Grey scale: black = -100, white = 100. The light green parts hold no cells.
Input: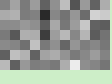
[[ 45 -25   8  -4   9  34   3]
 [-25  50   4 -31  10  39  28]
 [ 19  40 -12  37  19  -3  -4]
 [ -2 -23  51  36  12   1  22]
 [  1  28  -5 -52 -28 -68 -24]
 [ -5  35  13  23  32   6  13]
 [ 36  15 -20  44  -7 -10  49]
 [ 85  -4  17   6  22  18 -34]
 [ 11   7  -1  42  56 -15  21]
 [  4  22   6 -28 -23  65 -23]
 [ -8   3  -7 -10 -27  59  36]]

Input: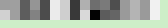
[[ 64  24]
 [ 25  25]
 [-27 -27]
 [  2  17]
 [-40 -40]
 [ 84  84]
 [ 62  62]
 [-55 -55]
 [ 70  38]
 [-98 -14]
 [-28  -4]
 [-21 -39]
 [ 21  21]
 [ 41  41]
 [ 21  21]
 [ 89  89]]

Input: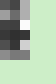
[[ 10 -38 -56 -48  24 -32]
 [ -5 -58 -62 -50 -15 -45]
 [ -3  63 -58  97  37  38]]

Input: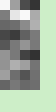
[[-21  25  15  16 -32 -44 -19  -2  94]
 [ -6 -14  37  -5  -5 -53 -14  80  25]
 [-18 -34  25 -48  16 -24   9  95 -40]
 [-14 -12  -9 -61  -5  -4  38  34 -59]]

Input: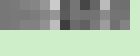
[[ -7  -7  -7]
 [ -4  -5  -4]
 [  1  -6   1]
 [  1  -3   4]
 [ 14   4  18]
 [ 48  17  59]
 [-52 -29 -31]
 [-16  -8  -8]
 [-24 -11 -45]
 [ -5 -10 -21]
 [ 22   8  47]
 [-11  -9 -11]
 [  3  -9 -13]]

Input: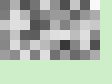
[[ 23   6   9  57  -3  -8]
 [ 10  72  54  75  75  39]
 [ 74  15 -25  72  41 -36]
 [ -1  63 -27 -37 -21  -9]
 [ 74  46  60 -24   8  67]
 [-11  20  74  40  21  13]
 [ 22 -57  77   2  21 -38]
 [-17   4  48  35 -22  55]
 [  4  68  74  63  18 -27]
 [ 34 -38   7  57  34  95]]

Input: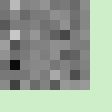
[[  8  -6 -17  14  24  -5 -30 -10  -4]
 [-50  -7 -91 -13 -36  56  -3   7  45]
 [ 16  -7   2  -4  -9   0  -4 -17   3]
 [-16   9   7   8   1  18   1  -4   6]
 [  2  -2   8  -1   2  -7 -11  -3  15]
 [-29  32  -7  12  12 -25  -5  12  -8]
 [ 19   5   2 -29  11 -44  14   8  -5]
 [ 14 -39  -8 -23  -1  -3 -17 -11 -17]
 [ 20  -2   2   5  -2  11   5   5  10]]

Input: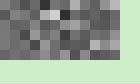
[[-21  -5  -5  -6 -30   2]
 [-11 -15 -14 -23   1 -16]
 [-18 -10 -41 -20  -7 -36]
 [ -8 -41  19   2 -25 -17]
 [ 10  18 -16 -31  37 -59]
 [-13 -14   0 -19  62  -8]
 [ 15 -33 -49  12 -63 -18]
 [-36 -28 -11  26 -15  37]
 [  7 -32 -28  -1 -31  -7]
 [-33  41 -11 -29 -23 -25]
 [-27   8 -17 -32 -34  15]
 [-20  30  13 -15 -18  44]]

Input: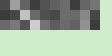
[[-18 -54 -41]
 [ -5 -44  24]
 [-35  52 -22]
 [ 61 -17 -52]
 [-11 -38 -36]
 [-27 -43 -25]
 [-16 -15 -15]
 [-23 -17 -53]
 [ 14   6 -20]
 [-53 -44  -8]]
